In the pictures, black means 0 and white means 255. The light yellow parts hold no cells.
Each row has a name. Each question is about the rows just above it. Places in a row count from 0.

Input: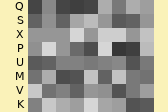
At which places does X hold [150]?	0 1 2 4 7
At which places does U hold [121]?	4 8
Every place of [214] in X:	3
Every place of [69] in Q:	0 2 4
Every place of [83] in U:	7
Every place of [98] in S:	0 2 7

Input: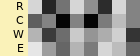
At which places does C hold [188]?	6
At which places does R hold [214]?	0 3 6
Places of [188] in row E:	6
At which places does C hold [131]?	1 3 7
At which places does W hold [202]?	3

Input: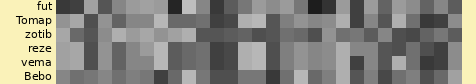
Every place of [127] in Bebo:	5 19 22 25
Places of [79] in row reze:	2 15 24 26
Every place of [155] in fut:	5 7 14 16 20 22 24

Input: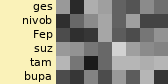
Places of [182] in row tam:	0 4 5 7
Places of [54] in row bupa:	1 7
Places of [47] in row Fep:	1
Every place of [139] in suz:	6
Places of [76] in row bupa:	0 3

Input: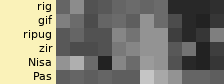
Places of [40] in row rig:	8 9 10
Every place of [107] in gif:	1 4 7
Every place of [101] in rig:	0 4 6
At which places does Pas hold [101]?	1 3 9 10
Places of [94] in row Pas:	0 2 4 5 11
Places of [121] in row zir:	4
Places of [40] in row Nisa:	9

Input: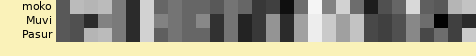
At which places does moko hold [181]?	2 28
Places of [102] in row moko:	7 9 10 13 24
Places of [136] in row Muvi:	10 25
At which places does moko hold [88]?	0 11 27
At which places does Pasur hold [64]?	23 28

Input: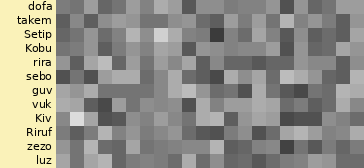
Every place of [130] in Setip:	4 9 12 15
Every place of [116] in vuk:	5
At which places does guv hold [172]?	2 8 14 21
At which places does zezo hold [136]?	9 10 15
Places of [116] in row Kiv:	9

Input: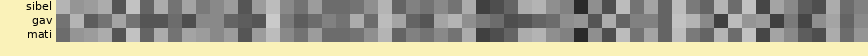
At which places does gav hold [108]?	8 18 22 31 35
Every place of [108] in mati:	0 19 20 48 56

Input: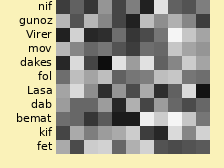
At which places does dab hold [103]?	1 2 8 10
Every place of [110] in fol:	0 10
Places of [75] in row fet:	1 8
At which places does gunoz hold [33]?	5
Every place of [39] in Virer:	2

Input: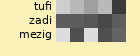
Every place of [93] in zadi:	0 1 4
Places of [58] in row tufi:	4
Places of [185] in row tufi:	1 3
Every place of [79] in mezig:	1 3

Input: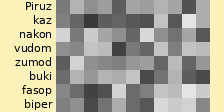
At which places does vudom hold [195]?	2 7 9
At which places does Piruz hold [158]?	3 6
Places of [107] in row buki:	0
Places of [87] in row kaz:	5 8

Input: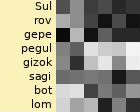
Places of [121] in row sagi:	2
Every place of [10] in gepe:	0

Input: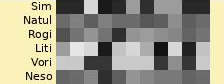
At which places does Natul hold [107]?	0 4 5 10
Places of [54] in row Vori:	2 3 7 9
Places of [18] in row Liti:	7
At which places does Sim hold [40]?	0 1 4 9 10
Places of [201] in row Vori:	0 1 4 5 6 10
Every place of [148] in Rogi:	2 5

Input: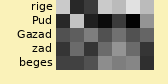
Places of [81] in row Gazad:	0 3 5
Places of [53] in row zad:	0 2 6
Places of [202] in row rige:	0 3

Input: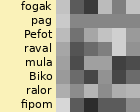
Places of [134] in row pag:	1 2 3 4 5
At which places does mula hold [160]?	0 2 3
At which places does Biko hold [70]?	2 4
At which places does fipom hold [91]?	1 3 4
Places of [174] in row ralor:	0 4
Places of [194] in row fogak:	0 5
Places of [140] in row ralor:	1 3

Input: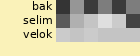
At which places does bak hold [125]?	3 5
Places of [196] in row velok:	1 3 4 5
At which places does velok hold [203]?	0 2
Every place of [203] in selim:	4

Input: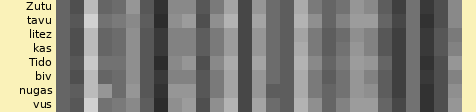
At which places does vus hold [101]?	0 19 23
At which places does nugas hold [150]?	3 5 8 9 14 21
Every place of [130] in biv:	8 9 22 28

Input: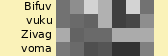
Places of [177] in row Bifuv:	3
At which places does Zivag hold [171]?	0 4 5 6
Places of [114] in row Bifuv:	0 6
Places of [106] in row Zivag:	2 3

